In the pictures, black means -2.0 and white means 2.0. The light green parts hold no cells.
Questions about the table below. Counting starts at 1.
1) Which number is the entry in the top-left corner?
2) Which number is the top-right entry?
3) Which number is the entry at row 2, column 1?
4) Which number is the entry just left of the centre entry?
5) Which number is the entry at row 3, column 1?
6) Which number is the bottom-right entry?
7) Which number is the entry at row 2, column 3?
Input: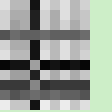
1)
1.5
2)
1.3
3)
1.3
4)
-1.7
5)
1.3
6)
1.5
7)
0.7

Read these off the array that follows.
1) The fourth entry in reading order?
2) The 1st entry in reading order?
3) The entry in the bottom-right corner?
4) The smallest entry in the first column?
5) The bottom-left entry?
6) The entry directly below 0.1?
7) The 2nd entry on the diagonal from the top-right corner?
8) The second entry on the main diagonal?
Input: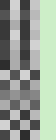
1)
1.1
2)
-1.1
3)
1.1
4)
-1.3
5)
-0.9
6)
-0.5
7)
-0.7
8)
1.1

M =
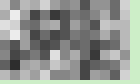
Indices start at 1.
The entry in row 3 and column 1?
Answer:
1.5
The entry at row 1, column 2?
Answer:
0.1
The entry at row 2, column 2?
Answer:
1.7
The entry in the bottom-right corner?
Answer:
1.3
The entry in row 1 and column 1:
1.1
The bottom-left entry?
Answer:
0.9
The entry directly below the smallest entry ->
0.3
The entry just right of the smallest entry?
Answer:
0.5
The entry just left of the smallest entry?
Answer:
-0.5
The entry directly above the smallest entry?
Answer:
-0.9
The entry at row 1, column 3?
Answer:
0.9
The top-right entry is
1.3
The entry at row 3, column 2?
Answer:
1.3
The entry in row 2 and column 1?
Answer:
0.7

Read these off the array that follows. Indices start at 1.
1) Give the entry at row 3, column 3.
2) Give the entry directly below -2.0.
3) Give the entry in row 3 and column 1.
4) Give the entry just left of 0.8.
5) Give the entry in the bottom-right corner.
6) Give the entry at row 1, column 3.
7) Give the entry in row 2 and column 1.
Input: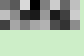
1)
0.0
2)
-1.6
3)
-1.0
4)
0.6
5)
0.2
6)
1.4
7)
1.0

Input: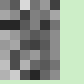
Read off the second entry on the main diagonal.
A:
0.2
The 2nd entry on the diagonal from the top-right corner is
-0.2
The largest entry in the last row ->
1.2
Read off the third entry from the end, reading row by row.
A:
-1.4
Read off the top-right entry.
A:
-1.0
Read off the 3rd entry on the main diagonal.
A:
-0.6
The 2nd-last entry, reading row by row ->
-0.4
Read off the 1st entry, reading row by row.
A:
0.0
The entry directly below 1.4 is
-1.0
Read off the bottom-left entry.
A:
0.8
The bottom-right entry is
0.2
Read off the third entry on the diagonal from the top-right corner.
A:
0.0
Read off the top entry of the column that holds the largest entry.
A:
1.4
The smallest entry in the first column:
-1.4

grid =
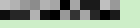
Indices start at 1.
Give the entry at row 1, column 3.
0.4
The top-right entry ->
0.4
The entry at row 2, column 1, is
-1.8
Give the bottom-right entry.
-1.6
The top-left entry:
1.0

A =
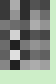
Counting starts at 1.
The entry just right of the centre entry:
-0.7
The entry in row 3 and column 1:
-0.1
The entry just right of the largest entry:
-1.1
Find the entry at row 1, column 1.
-1.1
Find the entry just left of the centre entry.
1.3
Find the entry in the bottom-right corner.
0.5
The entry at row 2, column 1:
-1.1
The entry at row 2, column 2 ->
0.3
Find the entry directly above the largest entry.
-1.5
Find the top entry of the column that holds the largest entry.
0.7

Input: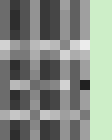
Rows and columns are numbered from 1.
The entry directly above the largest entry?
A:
0.5
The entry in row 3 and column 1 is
-0.3
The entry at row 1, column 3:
-0.7
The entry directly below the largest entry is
0.9
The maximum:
1.7
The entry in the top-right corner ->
0.5
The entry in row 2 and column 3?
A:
-0.7
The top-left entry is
-0.3
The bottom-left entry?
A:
-0.3
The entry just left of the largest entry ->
1.3
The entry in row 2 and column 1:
-0.3
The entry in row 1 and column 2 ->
-1.1
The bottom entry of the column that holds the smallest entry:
0.5
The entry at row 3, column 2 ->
-1.3
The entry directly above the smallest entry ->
0.5

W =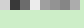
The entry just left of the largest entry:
-0.3
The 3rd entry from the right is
0.3
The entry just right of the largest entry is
0.5
